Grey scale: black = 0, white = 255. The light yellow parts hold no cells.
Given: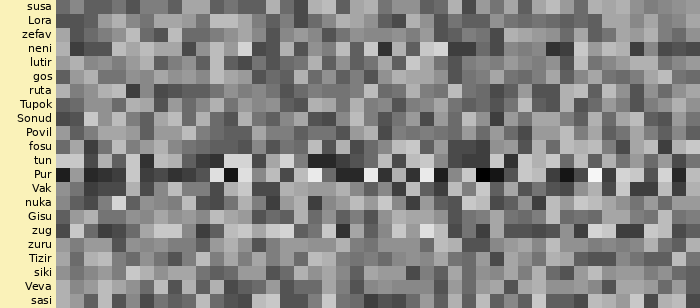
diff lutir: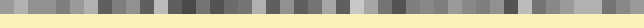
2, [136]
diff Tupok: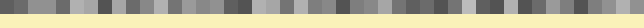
8, [154]
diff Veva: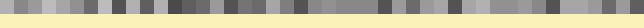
17, [107]
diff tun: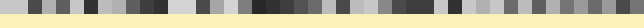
19, [40]

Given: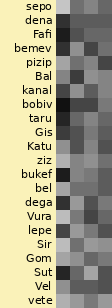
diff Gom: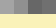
3, [121]
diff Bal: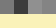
0, [132]
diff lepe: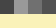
2, [121]
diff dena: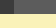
0, [49]
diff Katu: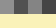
3, [81]
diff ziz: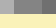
2, [144]
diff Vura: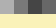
0, [188]

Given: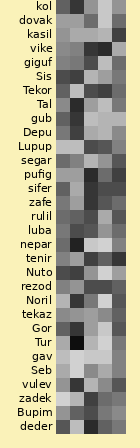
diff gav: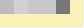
4, [129]
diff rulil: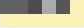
0, [108]
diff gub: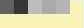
3, [180]

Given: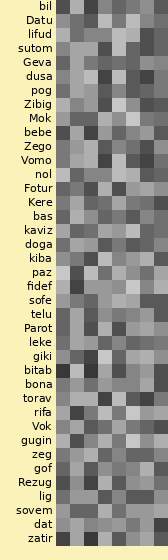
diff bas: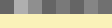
5, [89]
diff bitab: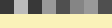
3, [165]

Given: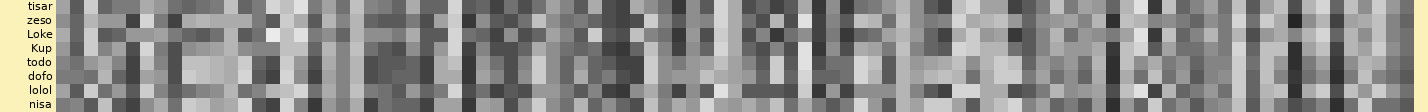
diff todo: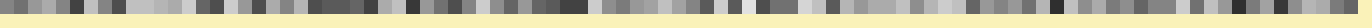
62, [162]
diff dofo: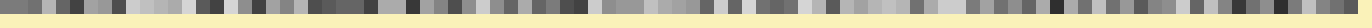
54, [101]
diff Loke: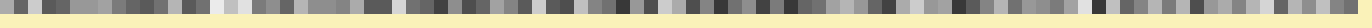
24, [123]
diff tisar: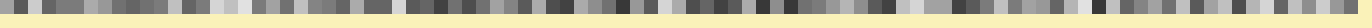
45, [142]
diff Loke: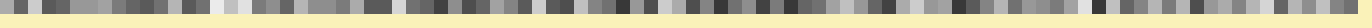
60, [181]

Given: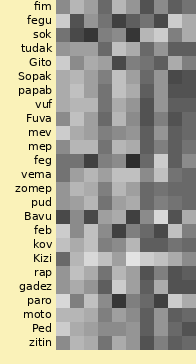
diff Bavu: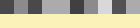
3, [159]
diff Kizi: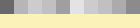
2, [216]

